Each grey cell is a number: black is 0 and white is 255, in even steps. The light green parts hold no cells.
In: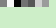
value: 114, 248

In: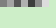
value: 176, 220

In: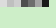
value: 77, 220

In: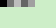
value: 189, 189

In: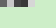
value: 68, 214

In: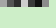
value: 205, 205

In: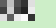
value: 65, 251

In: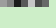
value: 88, 198
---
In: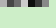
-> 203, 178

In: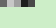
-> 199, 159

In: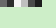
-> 245, 191

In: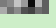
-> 196, 182

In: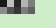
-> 192, 180

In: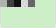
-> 216, 177

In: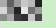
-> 229, 215

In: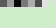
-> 226, 173
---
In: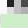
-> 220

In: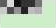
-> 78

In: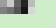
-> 112

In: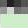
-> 211

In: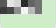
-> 72

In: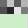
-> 38

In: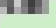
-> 88
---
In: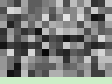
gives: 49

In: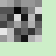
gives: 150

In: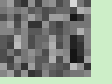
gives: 215

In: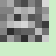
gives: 129

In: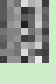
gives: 177

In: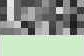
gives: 146

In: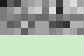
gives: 192
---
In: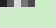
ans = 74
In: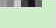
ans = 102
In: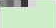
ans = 215
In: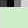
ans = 210
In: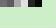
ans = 9
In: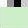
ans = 204
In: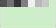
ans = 201
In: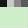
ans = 91
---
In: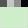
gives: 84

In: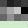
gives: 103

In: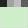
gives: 36

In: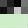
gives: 15

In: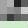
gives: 122

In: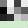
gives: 34
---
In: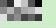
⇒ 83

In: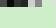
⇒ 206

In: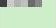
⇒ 107

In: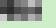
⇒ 190

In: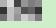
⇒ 125

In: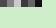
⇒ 102

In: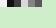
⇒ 131

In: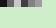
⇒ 131

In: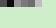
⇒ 109
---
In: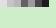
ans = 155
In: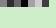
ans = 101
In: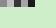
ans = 138
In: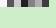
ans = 131
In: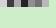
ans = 143
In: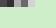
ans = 105
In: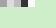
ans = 188
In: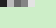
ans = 133
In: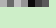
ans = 105
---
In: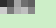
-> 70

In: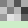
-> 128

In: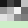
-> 181

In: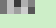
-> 191

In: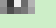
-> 52

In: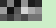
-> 17

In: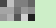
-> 165
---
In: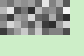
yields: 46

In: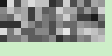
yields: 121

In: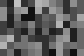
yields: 166

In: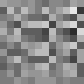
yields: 174

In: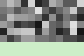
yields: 36
